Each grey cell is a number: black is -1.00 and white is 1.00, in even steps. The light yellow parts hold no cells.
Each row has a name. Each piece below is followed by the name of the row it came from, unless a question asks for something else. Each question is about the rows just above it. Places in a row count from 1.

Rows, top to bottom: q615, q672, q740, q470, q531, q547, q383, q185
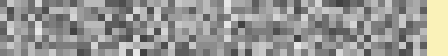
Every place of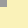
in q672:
1 3 12 15 16 26 29 38 51 54
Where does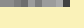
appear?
q547

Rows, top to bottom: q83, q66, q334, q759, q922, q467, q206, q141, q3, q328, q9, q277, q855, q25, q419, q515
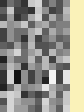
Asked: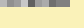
q759
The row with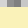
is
q419
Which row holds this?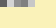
q419
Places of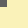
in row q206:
1 4 8 10
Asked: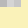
q25
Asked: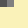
q83
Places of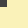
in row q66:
3 4 8

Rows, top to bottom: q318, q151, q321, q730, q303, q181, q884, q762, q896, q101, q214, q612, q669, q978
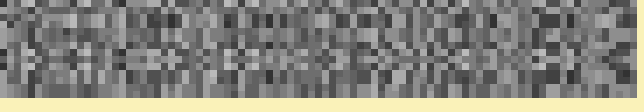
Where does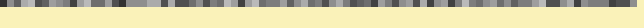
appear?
q101
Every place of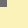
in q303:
4 7 9 11 19 20 22 25 33 35 37 40 43 48 58 69 75 81 82 84
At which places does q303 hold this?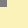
3 15 16 17 27 28 31 32 41 45 47 49 68 72 76 79 83 85 86 91
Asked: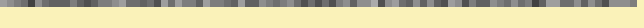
q669
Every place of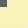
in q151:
8 9 10 12 14 19 21 29 34 36 37 51 59 61 63 70 78 90
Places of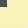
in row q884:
6 15 22 23 25 32 36 41 48 53 59 62 64 66 70 75 82 83

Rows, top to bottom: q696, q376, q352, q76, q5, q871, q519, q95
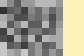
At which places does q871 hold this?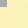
3 8 9
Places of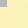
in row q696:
1 6 7 8
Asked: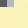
q76
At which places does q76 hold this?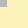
1 4 7
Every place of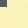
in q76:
2 5 6 8
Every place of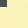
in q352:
3 4 8
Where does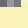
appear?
q95

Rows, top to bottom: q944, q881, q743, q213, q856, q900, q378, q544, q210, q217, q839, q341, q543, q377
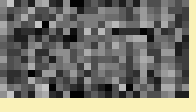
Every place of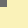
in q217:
1 4 9 20 22
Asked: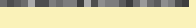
q217
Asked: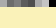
q543
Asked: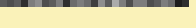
q378
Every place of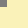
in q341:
1 24 25

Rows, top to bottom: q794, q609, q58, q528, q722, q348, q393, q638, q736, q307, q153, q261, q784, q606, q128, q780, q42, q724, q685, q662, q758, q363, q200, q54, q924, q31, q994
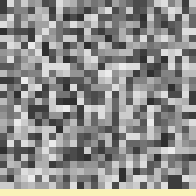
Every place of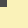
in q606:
1 7 11 14 17 25 26
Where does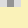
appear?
q54
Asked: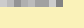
q924
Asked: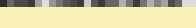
q722

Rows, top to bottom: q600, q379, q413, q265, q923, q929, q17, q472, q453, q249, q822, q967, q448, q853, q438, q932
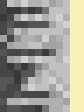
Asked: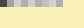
q413
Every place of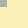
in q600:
3 5 6 9
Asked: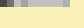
q923

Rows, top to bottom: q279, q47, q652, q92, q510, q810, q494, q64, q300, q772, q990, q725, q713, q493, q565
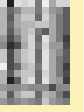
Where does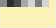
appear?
q494
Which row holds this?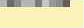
q47
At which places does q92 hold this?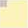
6 7
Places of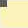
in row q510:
2 7 10
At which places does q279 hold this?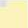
1 3 5

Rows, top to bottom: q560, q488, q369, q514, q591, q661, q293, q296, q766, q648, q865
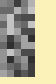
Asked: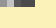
q369
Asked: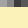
q865
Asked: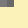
q514
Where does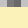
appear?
q514

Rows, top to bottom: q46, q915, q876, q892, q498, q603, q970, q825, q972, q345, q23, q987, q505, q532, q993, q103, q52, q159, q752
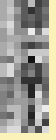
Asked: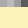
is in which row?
q970
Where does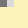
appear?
q498
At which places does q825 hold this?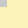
2 5 6 7
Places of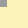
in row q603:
1 4 5
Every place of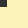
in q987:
4 5 6
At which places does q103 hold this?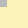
2 3
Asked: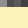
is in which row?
q892

